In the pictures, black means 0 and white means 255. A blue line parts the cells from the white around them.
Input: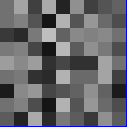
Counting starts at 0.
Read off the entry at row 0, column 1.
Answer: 164
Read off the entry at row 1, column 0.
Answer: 113
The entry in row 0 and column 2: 64
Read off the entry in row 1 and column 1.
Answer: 129
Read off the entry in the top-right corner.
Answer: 98
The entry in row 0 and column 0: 113
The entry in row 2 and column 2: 121
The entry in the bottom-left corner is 92
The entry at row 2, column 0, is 57
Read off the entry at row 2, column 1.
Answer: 42
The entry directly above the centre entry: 184
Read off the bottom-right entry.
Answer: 92
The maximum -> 190
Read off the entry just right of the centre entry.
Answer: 49

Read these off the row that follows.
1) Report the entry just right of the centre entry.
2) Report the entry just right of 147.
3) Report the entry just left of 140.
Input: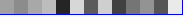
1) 207
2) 85
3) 161
